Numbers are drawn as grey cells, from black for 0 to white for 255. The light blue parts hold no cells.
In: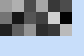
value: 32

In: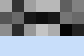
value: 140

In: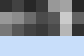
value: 119

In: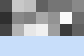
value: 67

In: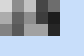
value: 130

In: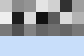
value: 120

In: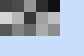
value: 87

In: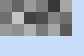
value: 153
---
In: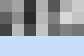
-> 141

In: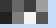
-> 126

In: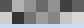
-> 52

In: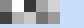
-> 177

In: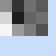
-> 29

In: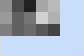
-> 97
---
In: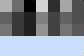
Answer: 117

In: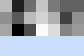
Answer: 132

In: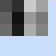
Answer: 172

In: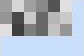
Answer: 193

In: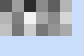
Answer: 148

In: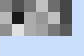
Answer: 120

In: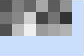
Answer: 167
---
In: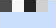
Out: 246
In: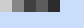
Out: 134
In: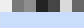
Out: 121
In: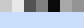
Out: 231
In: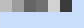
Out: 156
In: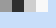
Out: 47
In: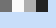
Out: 250
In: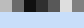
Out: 107
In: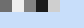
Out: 238
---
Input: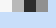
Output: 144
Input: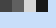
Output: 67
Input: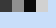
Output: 56
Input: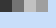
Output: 115
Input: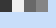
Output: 105
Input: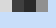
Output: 63
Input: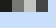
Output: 69
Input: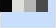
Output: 74
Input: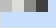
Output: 138
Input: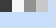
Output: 146
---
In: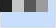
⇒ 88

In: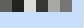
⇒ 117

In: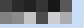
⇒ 172

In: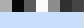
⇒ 141

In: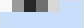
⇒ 155

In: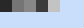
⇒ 117

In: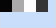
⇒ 53
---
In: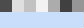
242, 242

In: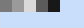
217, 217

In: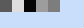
6, 222

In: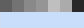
149, 191

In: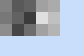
59, 223

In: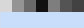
17, 216
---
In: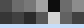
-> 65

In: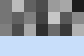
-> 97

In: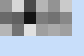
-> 96

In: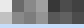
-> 137

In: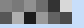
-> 175

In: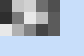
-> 121

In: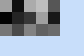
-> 36
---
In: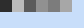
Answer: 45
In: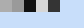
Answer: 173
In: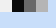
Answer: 240
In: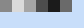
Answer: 136
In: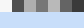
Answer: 247
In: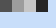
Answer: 81
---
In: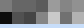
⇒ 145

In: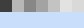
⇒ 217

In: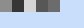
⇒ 108

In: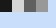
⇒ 152

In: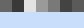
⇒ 90

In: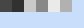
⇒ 177
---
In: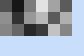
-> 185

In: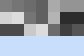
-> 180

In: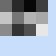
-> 118

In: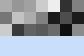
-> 27

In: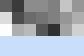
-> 128

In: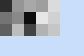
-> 13
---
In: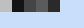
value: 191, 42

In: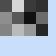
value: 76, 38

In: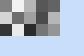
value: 130, 149

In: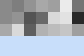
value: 138, 159

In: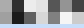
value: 172, 204

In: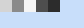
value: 212, 44

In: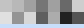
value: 195, 84

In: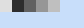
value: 223, 191

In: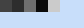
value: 66, 203
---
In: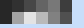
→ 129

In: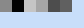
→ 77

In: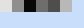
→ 78

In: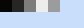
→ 237

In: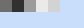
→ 234

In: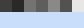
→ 82
